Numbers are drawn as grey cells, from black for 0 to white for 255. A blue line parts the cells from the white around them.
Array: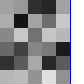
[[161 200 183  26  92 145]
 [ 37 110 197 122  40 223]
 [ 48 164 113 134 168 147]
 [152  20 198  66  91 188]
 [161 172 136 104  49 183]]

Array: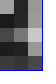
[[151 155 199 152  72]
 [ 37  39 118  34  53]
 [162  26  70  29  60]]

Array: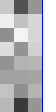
[[149 214 214 209 182 164 180 150]
 [ 81 193 243 148 179 162 143  57]
 [200 238 143 220 146 161 194 184]]

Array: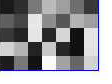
[[ 56 158 228 226 210]
 [110 178  17  17 101]
 [158  85 214  39 162]
 [186 141  39 200 250]
 [120 231 229  35  19]
 [ 45  69  34 180 120]
 [ 25  94  56 210  29]]

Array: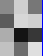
[[119 208  55 223]
 [207 215  20 108]
 [138  91 173 193]]

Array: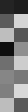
[[ 29 212  86 143 205 120 216  90]
 [ 36  91 190  14 111 134 127 189]]

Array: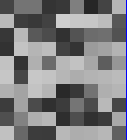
[[182  87  82 179 150 187 181  70 169  96]
 [ 68 188 111 162  93 182 175 185  59 183]
 [ 38 198 108 155 167 179 115  75  49 175]
 [127 199  83  52 194 173  56 117  78 173]
 [ 56 206  49  66 184 182  41  60  46 184]
 [ 52  66  76 189 107 195 181  48 183  59]
 [116  56  89 181 176 199 195  75 175  60]
 [116  61 185 195  51  70 163 163 130 104]
 [ 68 185  55  50 194 198 176  60  79 193]]

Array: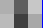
[[199 168]
 [ 94  63]
 [175 187]]

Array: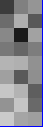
[[149  88 162 125 145 143  94 105 159]
 [128 175  26 102 176  89 179 197 165]
 [ 60 108 136 120 180 160 198 147 202]]
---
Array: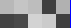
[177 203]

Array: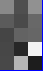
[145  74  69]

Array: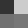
[204 113]

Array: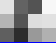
[247 222  44]

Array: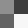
[62 99]

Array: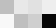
[238 207]

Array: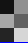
[145 167]

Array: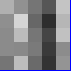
[196  46 118 137 117]
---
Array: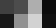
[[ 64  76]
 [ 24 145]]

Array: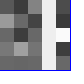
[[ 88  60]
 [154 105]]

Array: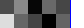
[[ 76 137]
 [221 102]]

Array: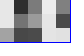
[[231  47]
 [231 116]]

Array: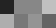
[[ 35 135]
 [174 120]]

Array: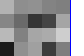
[[178 142]
 [134 106]]

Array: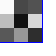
[[250  72]
 [189  18]]

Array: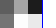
[[ 94 165]
 [116 253]]
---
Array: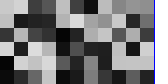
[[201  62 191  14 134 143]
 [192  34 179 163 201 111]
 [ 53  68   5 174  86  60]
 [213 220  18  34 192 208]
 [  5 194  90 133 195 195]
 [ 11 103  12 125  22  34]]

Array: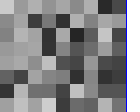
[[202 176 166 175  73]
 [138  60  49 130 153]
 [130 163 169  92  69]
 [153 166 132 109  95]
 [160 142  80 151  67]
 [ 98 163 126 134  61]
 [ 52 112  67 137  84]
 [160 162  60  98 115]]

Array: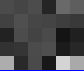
[[ 75  76 105]
 [ 65  70  62]
 [ 34  67  20]
 [ 50  75  27]
 [173  74 212]]

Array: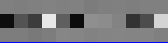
[[128 128 128 124 128 128]
 [ 14  60  95 143 131  76]
 [125 121 134 130 133 132]]

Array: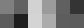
[[127 210  96]
 [ 92 212  93]]

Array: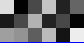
[[222  73  34]
 [ 25 178  72]
 [159  94  20]]
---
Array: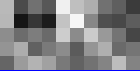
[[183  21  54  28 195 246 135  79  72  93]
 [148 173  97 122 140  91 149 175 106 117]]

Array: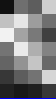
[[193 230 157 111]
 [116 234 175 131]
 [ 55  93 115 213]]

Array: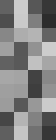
[[ 78 202 127  44]
 [160  88 146 205]
 [167 164  66 136]
 [156  88 152 203]
 [ 95 197 113  54]]

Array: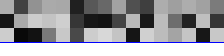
[[ 21 169 204 195 207  54  23  19  68 186  25 188 109  35 191  53]]

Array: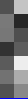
[[121  39]
 [ 50  93]
 [114 172]]

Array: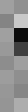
[[132 200]
 [153  63]
 [157 143]
 [149 173]]

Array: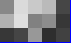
[[177 223 129 141  55]]

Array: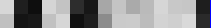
[[192  20  24 193 214  16  30 140 202 203 188 211 207 217  42]]
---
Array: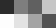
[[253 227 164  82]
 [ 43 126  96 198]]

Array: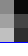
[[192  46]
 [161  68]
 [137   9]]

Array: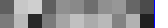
[[123 185  40 123 165 192 171 185 131 178  32]
 [ 95 199 207  95 144 137 110 144 151 102  75]]

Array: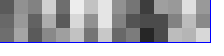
[[110 165  90 137 159 194 117 200 104 124  38  75 188 181 216]
 [104 153  98 173  90 216 145 229 130  83  75  75 130 188 137]
 [ 90 145 130 208 110 237 194 229 145 117  61 159 153 223 153]]

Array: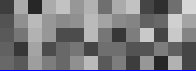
[[104  89 158 125 104 144 186  89 125  61 151  39 178  69]
 [ 97  55 164  76 104 118  69 111 111  83  83 125  97  69]
 [ 89 118 178 151  76  76 186 118  55 125 201  69 201 132]
 [ 83 144 186 151 138 144 186 164 138 132  97 104 208 164]
 [ 61 171  39 171 194 151 178 111 171 194  69  47 111 214]]

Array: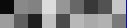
[[157  95  31 192  75 184 170 178 122]
 [ 10 137 130 220 150 103  56  82 198]]
